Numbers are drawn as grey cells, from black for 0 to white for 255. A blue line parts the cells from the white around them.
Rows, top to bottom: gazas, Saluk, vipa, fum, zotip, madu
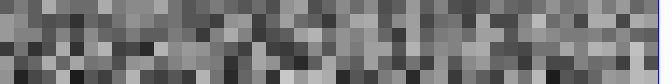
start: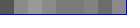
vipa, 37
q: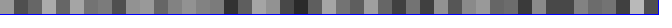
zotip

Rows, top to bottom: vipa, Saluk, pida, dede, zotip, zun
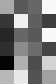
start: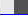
zun, 2
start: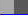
vipa, 1
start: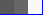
vipa, 2

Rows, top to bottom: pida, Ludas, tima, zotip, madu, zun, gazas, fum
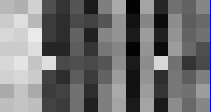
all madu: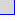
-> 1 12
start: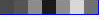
madu, 7

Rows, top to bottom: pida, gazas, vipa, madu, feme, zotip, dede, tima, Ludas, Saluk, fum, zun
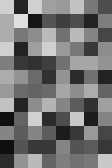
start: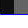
Ludas, 1
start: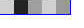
madu, 1
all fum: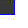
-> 3 4 8

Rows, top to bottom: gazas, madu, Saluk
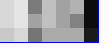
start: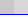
Saluk, 1
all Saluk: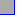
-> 4 5 6

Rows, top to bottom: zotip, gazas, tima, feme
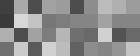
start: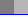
tima, 4
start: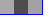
zotip, 2
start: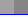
gazas, 8
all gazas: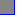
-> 6 7 9 10

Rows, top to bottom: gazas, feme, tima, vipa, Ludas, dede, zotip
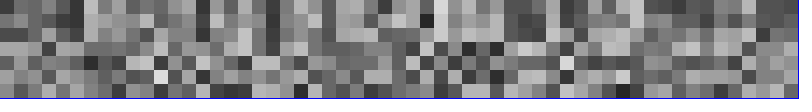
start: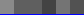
feme, 48
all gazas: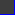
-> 1 20 28 41 49
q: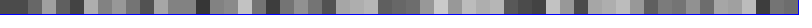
tima
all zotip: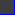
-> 9 12 18 27 32 52

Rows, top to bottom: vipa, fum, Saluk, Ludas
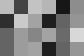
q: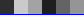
fum
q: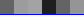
Ludas

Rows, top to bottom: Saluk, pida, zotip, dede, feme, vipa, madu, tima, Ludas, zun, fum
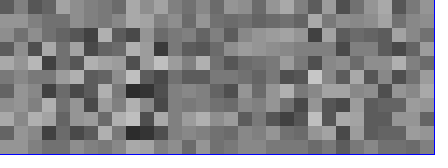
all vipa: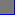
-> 1 3 4 16 17 20
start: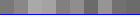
pida, 8
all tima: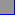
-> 2 6 20 23 31

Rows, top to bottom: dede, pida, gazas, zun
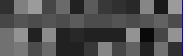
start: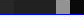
gazas, 6
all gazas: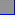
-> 2 10 13
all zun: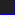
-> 5 6 11
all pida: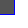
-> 2 4 9 11
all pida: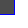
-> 3 5 7 8 10 13
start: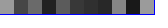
dede, 3
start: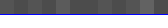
pida, 2

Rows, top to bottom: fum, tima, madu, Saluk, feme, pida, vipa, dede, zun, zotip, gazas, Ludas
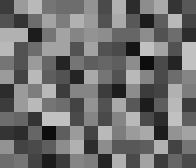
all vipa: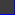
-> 5 8 11
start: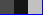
Saluk, 9
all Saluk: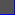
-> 2 6 8 13
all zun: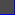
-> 6 8 11

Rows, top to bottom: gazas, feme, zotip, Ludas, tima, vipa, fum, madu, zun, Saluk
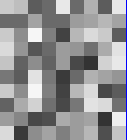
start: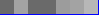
feme, 2
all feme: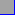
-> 3 7 9
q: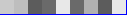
gazas
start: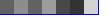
tima, 2

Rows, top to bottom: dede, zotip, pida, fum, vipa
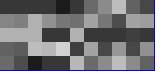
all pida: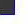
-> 4 5 7 8 9 11
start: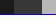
vipa, 3
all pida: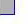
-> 1 2 3 6
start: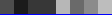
vipa, 2
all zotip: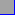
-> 7 10
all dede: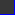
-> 1 2 3 4 6

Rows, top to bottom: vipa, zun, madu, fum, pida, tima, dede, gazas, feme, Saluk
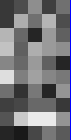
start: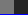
dede, 3
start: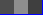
vipa, 2
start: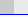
feme, 2
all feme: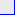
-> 3 4
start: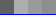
fum, 2
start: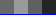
pida, 2
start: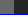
madu, 2

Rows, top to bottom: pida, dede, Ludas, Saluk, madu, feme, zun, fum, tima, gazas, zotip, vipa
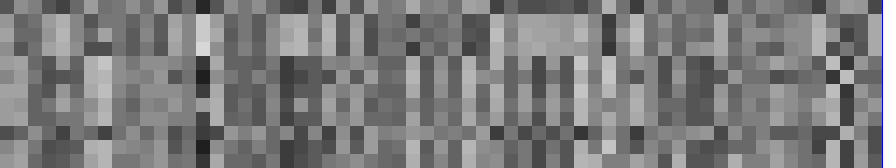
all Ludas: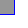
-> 4 41 45 60
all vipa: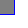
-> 25 40 44 45 54 55
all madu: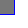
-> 10 14 20 45 54

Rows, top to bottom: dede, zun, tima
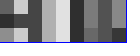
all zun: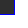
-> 1 6
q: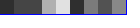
zun
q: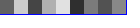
dede

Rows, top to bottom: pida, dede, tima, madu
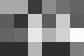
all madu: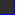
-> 1 2 4 5
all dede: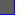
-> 1 4 6
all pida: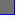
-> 5
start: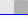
tima, 3
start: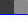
pida, 3
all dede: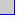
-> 3 5
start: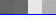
tima, 1

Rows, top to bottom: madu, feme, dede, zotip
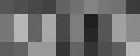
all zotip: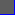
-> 1 9
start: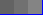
madu, 5

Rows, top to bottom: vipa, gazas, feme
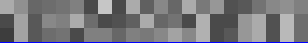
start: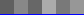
vipa, 11
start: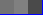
vipa, 5
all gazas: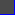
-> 1 8 14 16 17
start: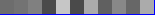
vipa, 4
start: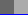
vipa, 13
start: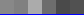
gazas, 4
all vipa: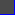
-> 7 9

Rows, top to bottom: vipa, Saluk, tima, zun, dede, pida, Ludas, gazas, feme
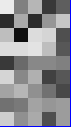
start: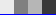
vipa, 1
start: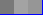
gazas, 2
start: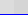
tima, 3
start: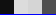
tima, 2
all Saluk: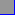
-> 4

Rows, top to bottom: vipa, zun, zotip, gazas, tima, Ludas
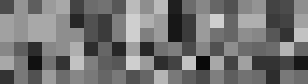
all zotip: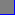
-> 9 11
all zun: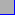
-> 11 18 19
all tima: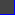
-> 13 17 21
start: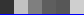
tima, 5

